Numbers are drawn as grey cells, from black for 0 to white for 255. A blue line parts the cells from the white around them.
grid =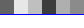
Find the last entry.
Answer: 139
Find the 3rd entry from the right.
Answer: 60
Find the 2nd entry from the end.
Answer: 175

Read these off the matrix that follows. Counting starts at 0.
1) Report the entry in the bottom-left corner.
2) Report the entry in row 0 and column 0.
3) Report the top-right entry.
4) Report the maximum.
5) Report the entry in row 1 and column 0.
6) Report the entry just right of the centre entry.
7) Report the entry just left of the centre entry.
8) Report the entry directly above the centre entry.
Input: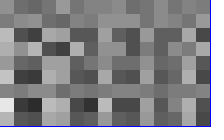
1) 181
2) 145
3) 124
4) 231
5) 124
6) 110
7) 117
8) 145

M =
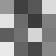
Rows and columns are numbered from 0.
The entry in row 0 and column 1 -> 64
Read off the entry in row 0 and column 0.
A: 151
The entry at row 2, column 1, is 114
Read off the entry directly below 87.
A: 58
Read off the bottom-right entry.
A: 136

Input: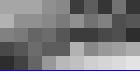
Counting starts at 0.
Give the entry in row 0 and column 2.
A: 166
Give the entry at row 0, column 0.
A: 166
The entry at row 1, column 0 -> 178
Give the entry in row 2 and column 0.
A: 129
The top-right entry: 53
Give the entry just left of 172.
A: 159
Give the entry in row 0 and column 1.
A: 166
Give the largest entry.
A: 227
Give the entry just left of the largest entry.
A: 219
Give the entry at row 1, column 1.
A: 144
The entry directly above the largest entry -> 172

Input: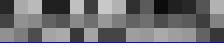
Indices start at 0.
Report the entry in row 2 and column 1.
125
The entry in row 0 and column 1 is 170
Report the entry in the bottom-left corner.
145
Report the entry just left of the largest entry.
62
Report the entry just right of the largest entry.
178
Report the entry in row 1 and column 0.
69
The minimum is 12
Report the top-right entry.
178
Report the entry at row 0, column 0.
40
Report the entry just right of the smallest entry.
32

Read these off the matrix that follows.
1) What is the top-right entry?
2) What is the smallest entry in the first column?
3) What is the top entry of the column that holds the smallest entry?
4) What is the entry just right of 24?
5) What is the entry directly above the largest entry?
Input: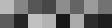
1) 114
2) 93
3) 141
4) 171
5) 86

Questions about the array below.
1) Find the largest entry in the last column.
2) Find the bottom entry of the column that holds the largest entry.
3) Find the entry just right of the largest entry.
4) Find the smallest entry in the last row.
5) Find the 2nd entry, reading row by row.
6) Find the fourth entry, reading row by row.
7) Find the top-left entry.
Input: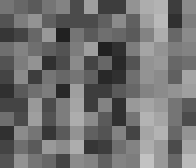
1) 186
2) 194
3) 153
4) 68
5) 103
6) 117
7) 117

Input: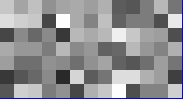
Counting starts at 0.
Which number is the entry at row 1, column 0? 221
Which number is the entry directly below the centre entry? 145
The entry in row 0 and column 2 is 192
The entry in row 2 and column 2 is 104
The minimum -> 41
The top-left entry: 199
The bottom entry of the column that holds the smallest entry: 145
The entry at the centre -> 151
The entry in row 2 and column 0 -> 70
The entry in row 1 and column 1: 207
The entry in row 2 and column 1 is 138
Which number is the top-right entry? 117
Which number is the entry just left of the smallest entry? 138
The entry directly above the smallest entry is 138
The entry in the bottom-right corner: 207
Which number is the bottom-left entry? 86
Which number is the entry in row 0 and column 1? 164
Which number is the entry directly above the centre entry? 170
